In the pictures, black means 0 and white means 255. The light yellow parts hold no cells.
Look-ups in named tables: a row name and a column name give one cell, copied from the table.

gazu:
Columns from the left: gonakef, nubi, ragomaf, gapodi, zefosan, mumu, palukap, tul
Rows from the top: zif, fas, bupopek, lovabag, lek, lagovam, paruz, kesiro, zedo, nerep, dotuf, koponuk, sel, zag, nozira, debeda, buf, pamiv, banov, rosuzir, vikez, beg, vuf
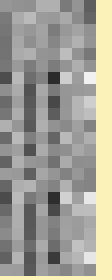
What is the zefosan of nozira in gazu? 149
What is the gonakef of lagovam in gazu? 119
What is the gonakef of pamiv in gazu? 105
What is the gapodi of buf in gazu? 138
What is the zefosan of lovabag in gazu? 134
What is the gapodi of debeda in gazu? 145
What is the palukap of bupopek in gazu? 163
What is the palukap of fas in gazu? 139
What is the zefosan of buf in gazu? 45
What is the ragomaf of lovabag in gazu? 143
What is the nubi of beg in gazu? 180
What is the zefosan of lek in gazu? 146
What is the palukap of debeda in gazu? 135
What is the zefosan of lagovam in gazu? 124
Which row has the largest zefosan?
zif

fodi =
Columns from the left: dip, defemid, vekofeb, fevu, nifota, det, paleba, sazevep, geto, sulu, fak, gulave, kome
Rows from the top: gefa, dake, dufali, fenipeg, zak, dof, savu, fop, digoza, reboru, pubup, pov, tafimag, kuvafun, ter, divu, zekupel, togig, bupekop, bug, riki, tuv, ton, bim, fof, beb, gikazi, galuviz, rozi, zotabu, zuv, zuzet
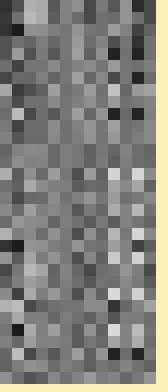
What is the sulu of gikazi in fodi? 85
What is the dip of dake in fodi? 57
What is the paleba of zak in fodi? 159
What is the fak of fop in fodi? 104
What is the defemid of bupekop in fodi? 150
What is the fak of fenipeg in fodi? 116
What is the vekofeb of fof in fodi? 170
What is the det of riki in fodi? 118
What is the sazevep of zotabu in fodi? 96
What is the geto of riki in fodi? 114
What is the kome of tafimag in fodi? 102
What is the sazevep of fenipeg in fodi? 109
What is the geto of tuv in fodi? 97
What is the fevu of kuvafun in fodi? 131
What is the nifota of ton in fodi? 99
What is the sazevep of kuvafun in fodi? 98

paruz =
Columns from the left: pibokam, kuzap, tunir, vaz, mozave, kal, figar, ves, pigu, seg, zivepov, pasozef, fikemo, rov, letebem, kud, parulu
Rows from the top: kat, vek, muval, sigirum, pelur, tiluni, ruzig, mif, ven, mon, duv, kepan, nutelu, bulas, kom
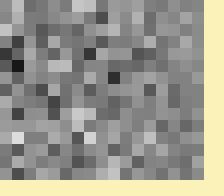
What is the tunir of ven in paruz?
125
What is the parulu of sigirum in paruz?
140
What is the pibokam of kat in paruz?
142
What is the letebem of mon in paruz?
142
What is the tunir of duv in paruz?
151
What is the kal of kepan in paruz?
153
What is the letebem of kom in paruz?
146
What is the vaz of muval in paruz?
88

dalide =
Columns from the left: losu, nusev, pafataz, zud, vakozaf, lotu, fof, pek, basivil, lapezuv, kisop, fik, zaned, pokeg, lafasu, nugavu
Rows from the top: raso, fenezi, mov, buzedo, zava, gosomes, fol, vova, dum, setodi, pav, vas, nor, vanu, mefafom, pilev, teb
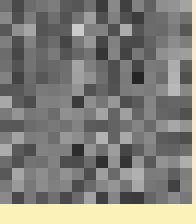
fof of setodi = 138
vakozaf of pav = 121
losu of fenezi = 137
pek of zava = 116
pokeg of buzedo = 119
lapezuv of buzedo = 129
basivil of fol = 111
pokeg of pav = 144
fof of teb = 106
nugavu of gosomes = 96
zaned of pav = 106
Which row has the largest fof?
mov

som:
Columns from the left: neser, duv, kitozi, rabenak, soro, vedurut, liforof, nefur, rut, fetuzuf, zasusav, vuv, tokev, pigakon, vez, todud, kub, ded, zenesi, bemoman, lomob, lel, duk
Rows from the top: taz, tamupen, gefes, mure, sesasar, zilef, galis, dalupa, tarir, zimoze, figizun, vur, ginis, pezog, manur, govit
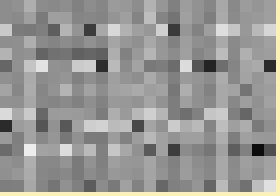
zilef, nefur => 206
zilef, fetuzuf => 186
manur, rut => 131
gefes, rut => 168
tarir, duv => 144
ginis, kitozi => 237
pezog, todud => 155
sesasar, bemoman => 137
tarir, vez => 125
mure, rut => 134
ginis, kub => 130
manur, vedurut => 136
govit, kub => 149
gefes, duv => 123
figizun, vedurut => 88
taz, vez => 128
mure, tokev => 168
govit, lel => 189
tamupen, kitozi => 159
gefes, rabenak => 127

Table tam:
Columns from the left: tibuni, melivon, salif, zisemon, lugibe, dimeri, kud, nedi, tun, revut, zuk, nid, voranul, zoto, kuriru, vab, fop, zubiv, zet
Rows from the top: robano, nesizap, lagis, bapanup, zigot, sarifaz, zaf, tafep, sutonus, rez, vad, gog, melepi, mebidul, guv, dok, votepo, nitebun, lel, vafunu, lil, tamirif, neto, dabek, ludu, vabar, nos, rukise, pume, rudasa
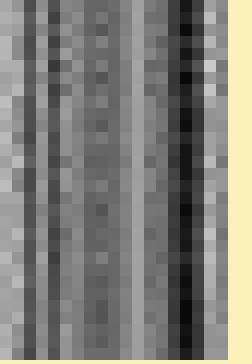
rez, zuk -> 133
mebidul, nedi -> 96
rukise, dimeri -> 154
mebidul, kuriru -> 53
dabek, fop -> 67
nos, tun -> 85

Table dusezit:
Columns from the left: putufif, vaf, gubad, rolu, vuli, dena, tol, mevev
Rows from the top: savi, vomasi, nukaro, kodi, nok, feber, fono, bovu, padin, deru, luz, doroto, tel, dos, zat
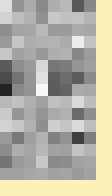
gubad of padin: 175
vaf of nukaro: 163
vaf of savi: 147
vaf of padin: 193
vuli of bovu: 93
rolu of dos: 200
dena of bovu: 99
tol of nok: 136
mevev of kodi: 195
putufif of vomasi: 210
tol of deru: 106
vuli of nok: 174
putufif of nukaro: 143
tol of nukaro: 170
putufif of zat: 162
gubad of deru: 170
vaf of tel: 174
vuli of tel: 162

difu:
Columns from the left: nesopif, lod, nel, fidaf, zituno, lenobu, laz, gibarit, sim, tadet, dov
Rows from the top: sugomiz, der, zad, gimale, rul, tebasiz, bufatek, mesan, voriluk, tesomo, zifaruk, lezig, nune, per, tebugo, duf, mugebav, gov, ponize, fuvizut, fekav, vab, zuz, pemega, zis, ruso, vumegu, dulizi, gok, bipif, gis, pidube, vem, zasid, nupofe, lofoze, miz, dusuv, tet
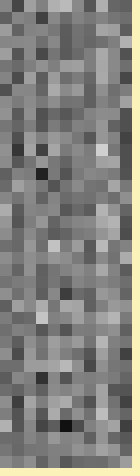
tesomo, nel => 143
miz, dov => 88
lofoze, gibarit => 129
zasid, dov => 66
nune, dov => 79
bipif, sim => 159

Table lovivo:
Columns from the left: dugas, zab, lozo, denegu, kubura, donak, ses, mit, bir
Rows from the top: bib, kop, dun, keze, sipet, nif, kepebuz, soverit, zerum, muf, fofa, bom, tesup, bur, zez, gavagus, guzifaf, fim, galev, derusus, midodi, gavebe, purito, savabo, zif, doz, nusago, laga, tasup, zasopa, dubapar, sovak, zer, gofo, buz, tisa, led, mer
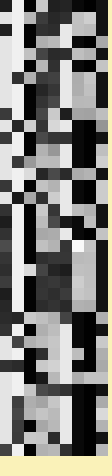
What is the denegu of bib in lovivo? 201
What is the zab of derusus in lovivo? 240
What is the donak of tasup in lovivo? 232
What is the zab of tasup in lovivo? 67
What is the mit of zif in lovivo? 193
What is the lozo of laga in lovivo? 3
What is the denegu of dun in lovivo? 49
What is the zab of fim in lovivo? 240
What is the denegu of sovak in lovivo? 25
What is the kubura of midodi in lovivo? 179
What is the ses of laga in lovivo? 9
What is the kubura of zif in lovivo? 46
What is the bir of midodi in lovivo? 18
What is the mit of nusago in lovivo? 1
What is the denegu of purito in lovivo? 68
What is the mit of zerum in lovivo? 185
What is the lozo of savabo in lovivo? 3
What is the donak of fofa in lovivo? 232

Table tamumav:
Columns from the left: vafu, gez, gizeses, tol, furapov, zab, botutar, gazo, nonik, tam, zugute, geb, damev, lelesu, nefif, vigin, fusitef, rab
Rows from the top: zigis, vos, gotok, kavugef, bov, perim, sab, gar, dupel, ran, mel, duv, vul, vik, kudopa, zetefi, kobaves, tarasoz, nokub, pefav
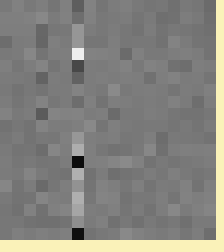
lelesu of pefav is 122
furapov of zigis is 117
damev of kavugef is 120
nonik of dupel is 115
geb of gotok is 115
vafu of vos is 127
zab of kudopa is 115
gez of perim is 118
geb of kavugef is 120
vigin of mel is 121
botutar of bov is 238
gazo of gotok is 124
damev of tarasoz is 115
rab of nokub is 122
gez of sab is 122
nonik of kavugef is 118
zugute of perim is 130
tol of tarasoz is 113
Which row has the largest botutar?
bov

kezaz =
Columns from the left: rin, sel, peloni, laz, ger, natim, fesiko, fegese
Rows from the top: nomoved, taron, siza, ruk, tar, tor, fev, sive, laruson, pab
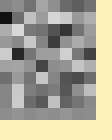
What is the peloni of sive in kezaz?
126
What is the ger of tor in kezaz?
142
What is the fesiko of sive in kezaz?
143
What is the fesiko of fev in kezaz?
76
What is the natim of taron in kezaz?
202
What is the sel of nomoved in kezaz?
141
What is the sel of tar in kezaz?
38
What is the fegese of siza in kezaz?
156
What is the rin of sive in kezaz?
134
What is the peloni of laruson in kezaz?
108
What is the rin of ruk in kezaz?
153
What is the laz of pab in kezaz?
144
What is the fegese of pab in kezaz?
141
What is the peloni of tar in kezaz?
117

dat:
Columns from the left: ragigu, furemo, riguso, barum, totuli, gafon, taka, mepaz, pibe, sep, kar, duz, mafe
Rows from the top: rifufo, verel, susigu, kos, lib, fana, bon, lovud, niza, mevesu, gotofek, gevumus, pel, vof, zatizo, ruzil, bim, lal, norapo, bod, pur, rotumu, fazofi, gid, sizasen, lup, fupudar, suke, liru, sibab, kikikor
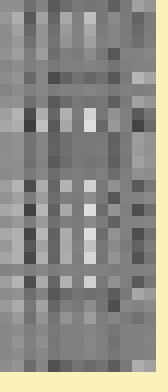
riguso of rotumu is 72
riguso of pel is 114
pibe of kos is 127
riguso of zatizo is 121
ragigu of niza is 142
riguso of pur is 88
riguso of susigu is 105
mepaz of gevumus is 120
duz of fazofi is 127
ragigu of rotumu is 164
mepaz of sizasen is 111
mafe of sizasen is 155

